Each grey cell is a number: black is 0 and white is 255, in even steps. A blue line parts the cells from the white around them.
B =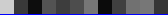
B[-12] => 206
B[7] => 11
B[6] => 118
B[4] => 61

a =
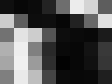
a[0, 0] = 15
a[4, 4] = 2
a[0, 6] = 212
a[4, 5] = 7
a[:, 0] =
[15, 204, 114, 176, 166, 127]
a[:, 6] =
[212, 104, 8, 19, 16, 9]
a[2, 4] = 13
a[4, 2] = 155
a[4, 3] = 46
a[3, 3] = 41
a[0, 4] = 110
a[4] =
[166, 241, 155, 46, 2, 7, 16, 54]
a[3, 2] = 128
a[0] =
[15, 7, 11, 35, 110, 236, 212, 93]

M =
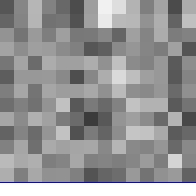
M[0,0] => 86
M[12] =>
[174, 127, 168, 145, 146, 128, 83, 101, 109, 153, 115, 145, 154, 98]
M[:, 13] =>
[172, 192, 130, 84, 141, 132, 144, 116, 72, 104, 137, 133, 98]
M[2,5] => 120
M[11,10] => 155
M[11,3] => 126
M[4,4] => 160
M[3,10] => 133
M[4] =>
[118, 164, 107, 172, 160, 160, 173, 145, 192, 139, 130, 152, 90, 141]
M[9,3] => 149
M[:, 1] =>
[134, 132, 116, 141, 164, 152, 166, 128, 139, 132, 166, 169, 127]
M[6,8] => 186
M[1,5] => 82
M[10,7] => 136
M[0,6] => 158
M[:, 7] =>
[241, 234, 135, 95, 145, 173, 144, 105, 88, 100, 136, 132, 101]
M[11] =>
[186, 169, 175, 126, 132, 167, 128, 132, 126, 134, 155, 126, 212, 133]
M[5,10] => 159
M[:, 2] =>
[182, 181, 154, 159, 107, 152, 116, 113, 176, 107, 111, 175, 168]
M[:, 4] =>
[104, 117, 159, 139, 160, 137, 157, 193, 123, 194, 161, 132, 146]
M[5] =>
[93, 152, 152, 153, 137, 78, 135, 173, 218, 190, 159, 152, 88, 132]
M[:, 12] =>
[75, 99, 124, 161, 90, 88, 106, 90, 180, 91, 105, 212, 154]
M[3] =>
[163, 141, 159, 156, 139, 128, 86, 95, 138, 150, 133, 124, 161, 84]
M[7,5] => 88
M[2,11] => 172
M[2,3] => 126

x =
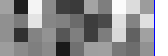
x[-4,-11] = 162
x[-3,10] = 224
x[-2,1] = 48
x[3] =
[157, 139, 127, 139, 26, 113, 159, 160, 120, 109, 146]
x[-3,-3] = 222
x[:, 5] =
[58, 107, 127, 113]
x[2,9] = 97
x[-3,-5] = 61
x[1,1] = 123
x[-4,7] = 126
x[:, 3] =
[138, 134, 147, 139]
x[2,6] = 62

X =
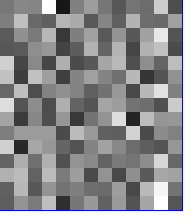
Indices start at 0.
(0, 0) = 120
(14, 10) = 165
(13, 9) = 72
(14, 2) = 123
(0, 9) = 116
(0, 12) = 77
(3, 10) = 177
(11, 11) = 215
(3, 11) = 193
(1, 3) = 96
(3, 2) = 142
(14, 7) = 97
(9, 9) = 211
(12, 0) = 177
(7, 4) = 175
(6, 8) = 152
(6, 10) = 184
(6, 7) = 114
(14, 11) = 254
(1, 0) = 126
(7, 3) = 77
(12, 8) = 72
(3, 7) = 100
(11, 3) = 176
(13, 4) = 115
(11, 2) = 112
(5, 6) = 160
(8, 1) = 59
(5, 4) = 63
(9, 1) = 155
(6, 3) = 131
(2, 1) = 145
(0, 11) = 204
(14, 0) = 94
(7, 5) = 99
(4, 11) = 100

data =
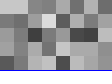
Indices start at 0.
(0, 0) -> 199
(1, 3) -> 220
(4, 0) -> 89
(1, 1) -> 111
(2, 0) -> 155
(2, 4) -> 153
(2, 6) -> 66
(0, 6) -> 178
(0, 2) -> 134
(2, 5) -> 73

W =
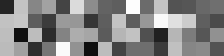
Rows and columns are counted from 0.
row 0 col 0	37
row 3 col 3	118
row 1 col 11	249
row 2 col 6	166
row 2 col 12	182
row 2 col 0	190
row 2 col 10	80
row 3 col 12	192
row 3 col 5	146
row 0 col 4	68
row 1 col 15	75
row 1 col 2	93
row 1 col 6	54
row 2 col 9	194
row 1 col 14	95
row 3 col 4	250
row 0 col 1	195
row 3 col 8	67
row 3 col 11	59

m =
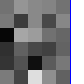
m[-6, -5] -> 114
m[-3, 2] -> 72
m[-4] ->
[6, 166, 156, 113, 102]
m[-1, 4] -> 97
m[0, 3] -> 132
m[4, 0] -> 52
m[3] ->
[48, 97, 72, 65, 99]
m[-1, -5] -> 123
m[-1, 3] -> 143

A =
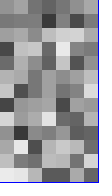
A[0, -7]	147
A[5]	[179, 170, 119, 160, 141, 160, 190]
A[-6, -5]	159
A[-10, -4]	105
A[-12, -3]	129
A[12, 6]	101
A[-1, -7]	235
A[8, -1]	180
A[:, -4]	[99, 58, 190, 105, 97, 160, 160, 166, 227, 127, 181, 188, 90]
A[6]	[197, 79, 119, 160, 116, 131, 219]
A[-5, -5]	172
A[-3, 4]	201
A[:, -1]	[168, 123, 171, 122, 145, 190, 219, 153, 180, 100, 109, 213, 101]
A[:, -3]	[118, 129, 208, 233, 197, 141, 116, 73, 107, 151, 201, 183, 90]
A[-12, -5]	125
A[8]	[213, 156, 172, 227, 107, 100, 180]
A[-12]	[120, 124, 125, 58, 129, 74, 123]
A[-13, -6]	163
